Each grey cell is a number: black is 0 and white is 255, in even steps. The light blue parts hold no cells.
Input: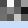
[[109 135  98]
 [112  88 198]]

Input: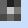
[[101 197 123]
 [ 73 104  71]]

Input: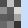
[[143  93 218]
 [ 92  87 163]]

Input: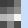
[[ 94 115 142]
 [182 192 243]]

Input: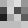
[[ 71 212  76]
 [ 29 163 204]]

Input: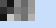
[[ 42  67 126]
 [ 21 200 150]]

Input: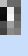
[[ 16 235  77]
 [ 10 245  94]]

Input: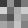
[[210 112 174]
 [116  82 179]]
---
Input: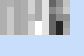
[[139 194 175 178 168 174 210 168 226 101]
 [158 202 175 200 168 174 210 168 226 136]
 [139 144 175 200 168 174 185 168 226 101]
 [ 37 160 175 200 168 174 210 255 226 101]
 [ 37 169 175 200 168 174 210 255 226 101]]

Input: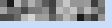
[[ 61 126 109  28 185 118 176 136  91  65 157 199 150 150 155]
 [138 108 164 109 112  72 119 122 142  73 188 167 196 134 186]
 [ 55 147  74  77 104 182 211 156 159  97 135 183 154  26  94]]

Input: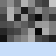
[[ 61 198 116 143  94 178 139  76]
 [103 116  95 176 129  27  95 146]
 [101  55  61 179  34 153  51  12]
 [156 126  76  84 113  94  70 152]
 [172 128  39  62  71 108 162   7]
 [ 59  32  18  86 117 136 172  74]]

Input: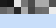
[[171  82  26  21 227 118  76 170]
 [111 235 101 118  38 170  69 107]]

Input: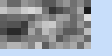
[[136  95 155 104 104 149 134 121  89  89 127 149 112]
 [166  26 197 173 173 204 215 200 115  52  75  98 117]
 [133 221  97 109 109 116  96 130 148 121 162 157 106]
 [151 110  91  83  83  59 135 168 196 202 149 120 105]
 [110 187  72  41  41  67 164 119 187 160 129  91  91]
 [155 104 126  90  90 117 129 128 134 167  89 120 146]
 [112 181 150 179 179 163 133 200  93 139 164 147 168]]

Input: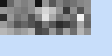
[[133 141  22 104 143 128 142  20 150  88 130 104 115]
 [ 86 144 152 142 129 120 140 179 213 192 148  57 142]
 [242 110  46 153 114 131  82 135 225 168 116 133 104]
 [167 102 157 129  85 102  83  62 121  86  44  60  91]
 [181 143 183 170 146 159 179  70  82 151  92 157 110]]

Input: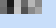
[[182 137 115  26 189 104]
 [138 164 108  49 197  81]]

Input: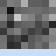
[[ 89 162  93 125 117 174  95  95]
 [104 113 112  18  96 105 111 110]
 [128 167 133  85 201 140 130 101]
 [ 92  37  94  41  91 101 104  72]
 [ 55 136  58 108 126  89  64  79]
 [114 128 112  56  71  45  89 101]
 [ 94 146 116  44  52 121  92 111]]
